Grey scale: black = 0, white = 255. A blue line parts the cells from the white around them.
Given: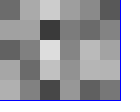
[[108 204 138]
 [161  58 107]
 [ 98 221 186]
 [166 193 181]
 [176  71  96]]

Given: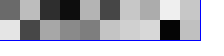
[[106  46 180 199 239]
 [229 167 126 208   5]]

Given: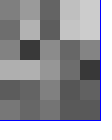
[[127 100 204]
 [110  93 204]
 [130 139 132]
 [175 150  56]
 [ 92 128  97]
 [119 116  89]]

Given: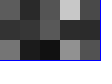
[[ 92  84  73]
 [ 51  88  43]
 [117  17  82]]

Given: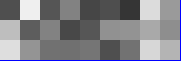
[[ 79  85  70  53 154]
 [190 130  86 147 142]
 [222 113 117 114 180]]

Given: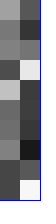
[[161]
 [120]
 [129]
 [ 77]
 [193]
 [105]
 [110]
 [129]
 [ 70]
 [ 70]]
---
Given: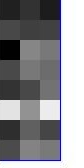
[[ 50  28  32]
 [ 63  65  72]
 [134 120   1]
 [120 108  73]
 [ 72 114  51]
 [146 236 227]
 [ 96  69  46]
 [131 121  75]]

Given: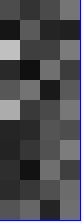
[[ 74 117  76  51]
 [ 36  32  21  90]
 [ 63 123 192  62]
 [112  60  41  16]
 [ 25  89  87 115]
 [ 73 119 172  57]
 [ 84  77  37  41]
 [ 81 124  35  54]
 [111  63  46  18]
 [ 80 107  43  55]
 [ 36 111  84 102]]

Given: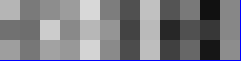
[[ 17 135 181 122 141 156 216 125  80 193  84 121]
 [ 55 135 113 110 204 137 183 149  67 186  39  80]
 [ 22 141 158 119 162 152 212 138  76 190  64 103]]

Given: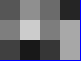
[[107  37  86 143]
 [125 168 126 204]
 [ 54 167  64  24]]

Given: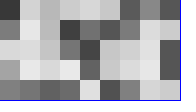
[[136  86  56 211 184 204 215 200  90]
 [220 204 124 231 187  64 113  85 123]
 [225  85 217 220 197 117  69 199 209]
 [231  85 164 232 217 233  98 201 219]
 [214 204 128 117  97 107 224  81 128]]

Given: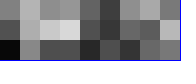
[[169 121 129 180 142 150  99  62 143]
 [ 92 184  81 174 201 216  80  55 103]
 [104 120   8 136  78  79  40  78  52]]
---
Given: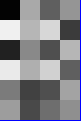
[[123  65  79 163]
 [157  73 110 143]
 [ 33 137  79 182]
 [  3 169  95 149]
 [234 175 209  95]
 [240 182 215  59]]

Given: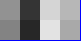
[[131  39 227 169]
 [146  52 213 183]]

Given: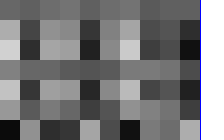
[[209  46 165 159  33 137 202  62  76  17]
 [194  54 159 152  39 137 186  69  84  33]
 [173  69 145 137  54 129 165  76  84  46]
 [152  90 122 103  62  84 145 129 115  62]
 [103  96 109 115  96 109 115  90  96  96]
 [129 103 103  90  84  90 122 122 115  76]
 [ 11 145  46  54 165  76  17 122 109 173]]

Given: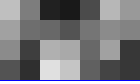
[[ 83  47 224 197  96  68  55]
 [139  62 176 169 104 161  55]
 [161 110 104  83 117 139 131]
 [191 125  33  25  75 183 153]]

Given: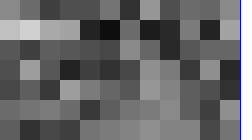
[[ 94  49  71  64 116 123 131 143 131 131  71 116]
 [ 87  64  94  87  79  71 137 102  41  87 102 102]
 [ 71  94  57 157 123 102  87 150 131  94  79  49]
 [137 108  64  79  79 116  49 150  79 108 102 137]
 [108 116 123 108  57  94 116 123 137  94  64 143]
 [ 79 157  87  35  64  49  71 143 123  57 143  41]
 [192 208 169 163  35  14 108  28  41 123  35 163]]

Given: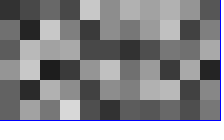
[[112  36 200 127  58 141 119 155 192  65 127]
 [ 98  42 177 141  65 141 127 177 185  65 135]
 [ 50  72 104  72 200 141 177 162 177 149  86]
 [ 98 162 119 216  78  50  92  86 104  78 119]
 [ 92 185 162 169  72  72  50  78 119 112 169]
 [149 200  29  58 149 192 112 155  58 169  36]]

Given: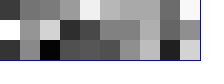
[[ 59 116 123 155 240 183 169 169 108 248]
 [ 52 137   4  80  86  80 143 189  32 211]
 [255 149 211  46  72 129 129 175 101 143]]
